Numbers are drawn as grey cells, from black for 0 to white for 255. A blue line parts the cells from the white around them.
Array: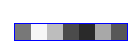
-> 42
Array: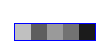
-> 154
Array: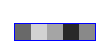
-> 165
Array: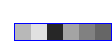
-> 164
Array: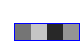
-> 197
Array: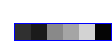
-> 165
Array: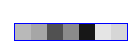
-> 23
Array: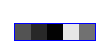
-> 3
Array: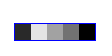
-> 162
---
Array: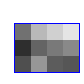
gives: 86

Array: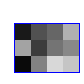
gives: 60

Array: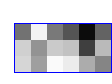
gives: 84

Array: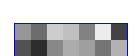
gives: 82

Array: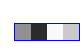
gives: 202

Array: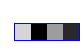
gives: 157
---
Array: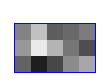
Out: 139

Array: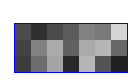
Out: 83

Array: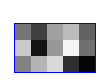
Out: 47

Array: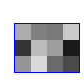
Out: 106

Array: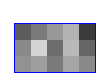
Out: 166

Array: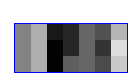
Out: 75

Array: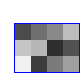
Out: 123

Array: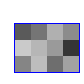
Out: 110

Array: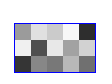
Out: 184
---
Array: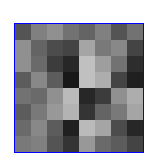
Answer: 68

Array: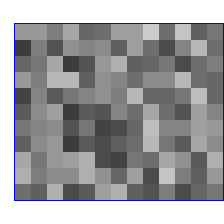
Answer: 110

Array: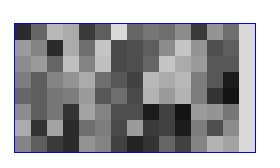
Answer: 217

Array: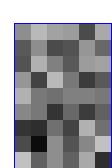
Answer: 104

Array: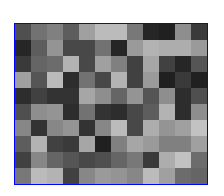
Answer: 154

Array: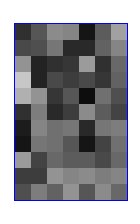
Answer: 133

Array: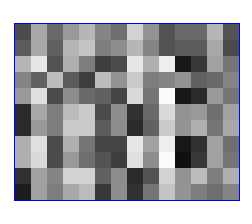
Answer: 75
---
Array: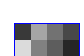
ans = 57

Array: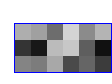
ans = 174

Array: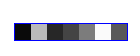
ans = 10

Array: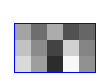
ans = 164

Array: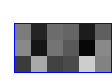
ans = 123

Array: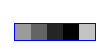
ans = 155

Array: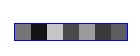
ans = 117

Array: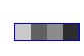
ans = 201

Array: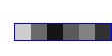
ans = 205

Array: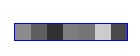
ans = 140
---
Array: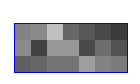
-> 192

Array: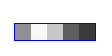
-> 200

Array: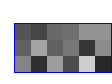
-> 105

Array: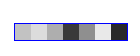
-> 174

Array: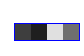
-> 224

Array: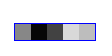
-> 66

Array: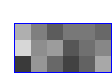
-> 92

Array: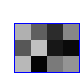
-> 44

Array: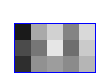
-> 209
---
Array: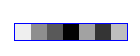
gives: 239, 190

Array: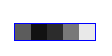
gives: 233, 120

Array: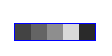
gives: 217, 142

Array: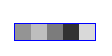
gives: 217, 190

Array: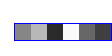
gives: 249, 184

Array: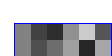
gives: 203, 166

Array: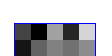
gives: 213, 161

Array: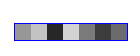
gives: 211, 195
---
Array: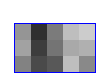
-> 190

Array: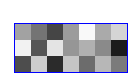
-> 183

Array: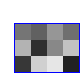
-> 230

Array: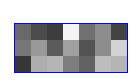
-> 189

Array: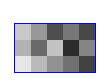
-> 113

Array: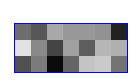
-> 202

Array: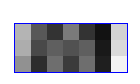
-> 31

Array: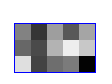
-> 123

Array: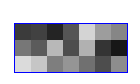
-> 77

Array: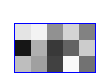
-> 249
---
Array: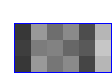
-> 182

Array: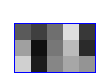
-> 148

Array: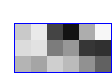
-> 97

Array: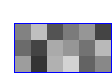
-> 136

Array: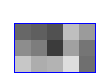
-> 111

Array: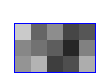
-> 173

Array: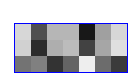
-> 59

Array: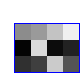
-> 84
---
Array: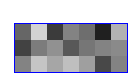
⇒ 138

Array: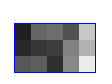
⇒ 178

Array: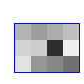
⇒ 239

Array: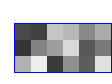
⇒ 122

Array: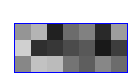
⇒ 61

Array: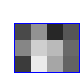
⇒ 105

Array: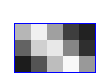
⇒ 47

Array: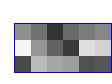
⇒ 210

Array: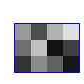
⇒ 63
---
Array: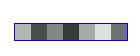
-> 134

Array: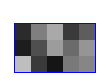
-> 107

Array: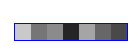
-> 118

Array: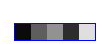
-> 94

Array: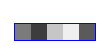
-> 123

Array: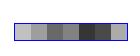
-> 130

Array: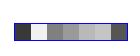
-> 154

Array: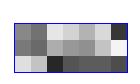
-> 144

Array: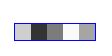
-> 165

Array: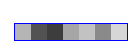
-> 166
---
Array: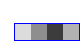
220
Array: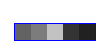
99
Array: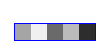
165
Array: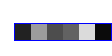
34
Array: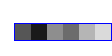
86
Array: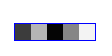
60
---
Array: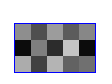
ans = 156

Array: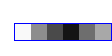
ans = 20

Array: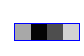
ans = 5

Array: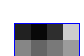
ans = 8

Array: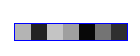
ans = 8

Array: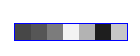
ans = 179

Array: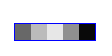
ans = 231

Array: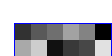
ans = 162
